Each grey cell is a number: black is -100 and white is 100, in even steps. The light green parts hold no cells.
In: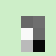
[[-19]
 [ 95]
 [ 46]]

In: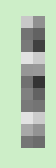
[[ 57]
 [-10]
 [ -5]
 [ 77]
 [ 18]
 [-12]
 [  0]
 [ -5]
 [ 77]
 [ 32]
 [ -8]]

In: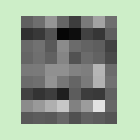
[[-25  17 -52  28]
 [-62 -36 -90 -58]
 [-18 -30 -16 -26]
 [-21 -24 -36 -23]
 [ -5  13   2  42]
 [-16  15 -21  40]
 [-49 -52 -28 -55]
 [  9  37   1  77]
 [-31 -30 -37 -28]]

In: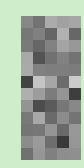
[[  7  34  30]
 [ -7 -20 -19]
 [ -4   2  19]
 [ 32 -11 -10]
 [ 33  -1  -3]
 [-48  30  59]
 [ 37  -3 -51]
 [ 16 -29   7]
 [ -5 -17  -9]
 [ -8  17  19]
 [ 10 -14  18]
 [-11   0  12]]

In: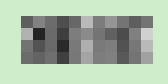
[[-26 -15 -19  -3  -9  -9]
 [ 39 -17  -2  -9 -40  63]
 [-10 -18  -5  -4 -36  45]
 [-15 -13  -6  -2 -30  26]]

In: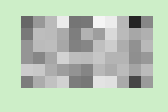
[[-19  46  -8  92  44   6]
 [ -5  47  -1  24  46  38]
 [ 17  48   1  50  36  45]
 [ 17  30  48  55  41  19]
 [ 60  36  15  44  47  47]
 [ -3  51  -3  78  33  21]]

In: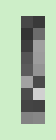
[[-44]
 [-60]
 [-52]
 [-33]
 [-29]
 [ 27]
 [-41]
 [-47]
 [  2]]

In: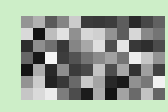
[[ 16 -30  60 -56 -27 -44]
 [ 70  48  13  63 -27   7]
 [-65 -12   4  74  79 -64]
 [-20  92 -36   9  -8  55]
 [-85 -69 -54  53  31  25]
 [ 15 -73 -18  29 -80  -6]
 [ 55  85 -40  35  28  53]]
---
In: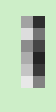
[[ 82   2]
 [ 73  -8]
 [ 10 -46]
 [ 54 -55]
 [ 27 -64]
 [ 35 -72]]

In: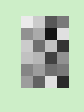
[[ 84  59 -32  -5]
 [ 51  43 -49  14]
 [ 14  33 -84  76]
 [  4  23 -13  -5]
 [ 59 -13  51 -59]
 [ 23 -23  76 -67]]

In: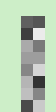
[[-51  84]
 [  5  67]
 [-42  58]
 [ 23  23]
 [ 50   5]
 [ 33  -5]
 [-25 -33]
 [ 42 -60]]

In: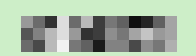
[[-33   2  45  73  20 -61 -52  11  -7  29  54  20  29]
 [ 20 -16 -61  73 -16  45 -52  -7 -24 -88 -71 -24  29]
 [-16 -43  45  90  -7 -24 -80   2   2 -43  11  -7  37]]

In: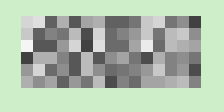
[[ 67  75 -24  37 -32  29  37 -24 -24  -8  57  67  -8  11 -49]
 [ 19  67 -16  11 -32  47  11 -16  -8   2  19  57   2  19 -40]
 [-49  37  37   2 -32  47 -32  11  29  -8 -40  37   2  11  -8]
 [ 37  11  29 -24  19  -8  47 -40   2 -16  29  29  37  47   2]
 [ 57 -24   2  -8  47 -40  67 -16   2  19  57  -8  47  57  11]
 [ 92 -32 -32  19  67 -49  75 -16 -16  29  84 -16  47  37  29]]

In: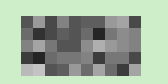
[[ 45  53 -34 -26  20 -16  29 -16 -53  29]
 [  2  29  -7 -34 -34  10  37  20  10   2]
 [-34  20 -43   2 -34 -26 -26  20  29 -43]
 [-16 -61 -43 -26 -34 -16 -71  -7  10   2]
 [-53 -71 -16  -7  -7   2 -53  -7  -7 -43]]

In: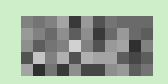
[[-36  54   1  38 -36  38  29  29 -27 -45 -27]
 [ 20   1 -17  11 -27  11 -55 -17  20 -17 -27]
 [  1  -9   1  29 -55  20 -36  -9 -17 -17 -17]
 [ 11 -27  -9   1  64   1 -36  20  29 -63   1]
 [ 29 -63  -9 -55  11 -45 -45  11  20 -27  -9]]

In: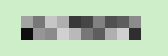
[[-89  18   9  63  45  -7 -27  37  63 -63]
 [ 28  -7  55  37 -55 -45   1 -37 -27   9]]

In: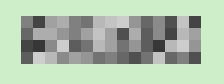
[[-27  61  44   8  26  17 -10   0 -19 -37 -10  53 -19   0 -37]
 [-19  36  36  17   0  26  53  26 -37  36 -27   8 -47  44  26]
 [  0 -47  26  36   0 -10  44  53  61  17 -19   8 -37  53 -47]
 [-47 -57   8  61 -27 -10  44  26 -10  17 -27 -57  44  61  17]]
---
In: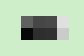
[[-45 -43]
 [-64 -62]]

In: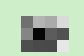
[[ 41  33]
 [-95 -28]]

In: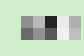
[[ 45 -74]
 [ 14 -32]]

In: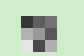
[[-26 -10]
 [ 20 -30]]

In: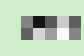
[[-84 -32]
 [ 66  23]]

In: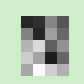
[[-62   5]
 [-70  25]]

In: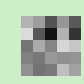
[[ 24 -35]
 [-32 -86]]

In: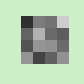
[[ -2 -10]
 [ 39 -17]]
